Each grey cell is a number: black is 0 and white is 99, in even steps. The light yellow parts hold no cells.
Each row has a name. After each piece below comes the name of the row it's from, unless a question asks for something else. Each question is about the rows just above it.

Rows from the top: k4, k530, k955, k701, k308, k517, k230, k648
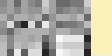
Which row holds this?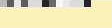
k648
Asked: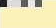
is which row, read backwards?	k648
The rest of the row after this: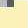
90, 36, 85, 85, 14, 41, 96, 90, 85, 85, 14
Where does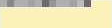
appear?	k955

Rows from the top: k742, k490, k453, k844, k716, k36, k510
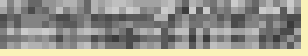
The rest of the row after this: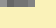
35, 45, 29, 29, 45, 51, 45, 40, 45, 35, 29, 29
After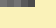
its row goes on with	29
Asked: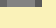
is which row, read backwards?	k453

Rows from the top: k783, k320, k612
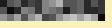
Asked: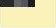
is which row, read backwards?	k320
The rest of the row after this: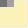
33, 57, 69, 27, 33, 57, 69, 75, 63, 75, 63, 5
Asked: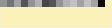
k612
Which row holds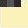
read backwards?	k783

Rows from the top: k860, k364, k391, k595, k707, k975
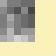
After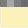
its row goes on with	37
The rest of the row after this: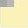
81, 76, 65
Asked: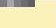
k391
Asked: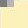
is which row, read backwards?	k707

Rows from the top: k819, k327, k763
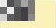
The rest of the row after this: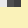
47
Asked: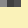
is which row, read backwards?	k763
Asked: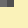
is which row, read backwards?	k819
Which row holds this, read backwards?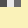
k327
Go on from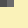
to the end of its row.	64, 47

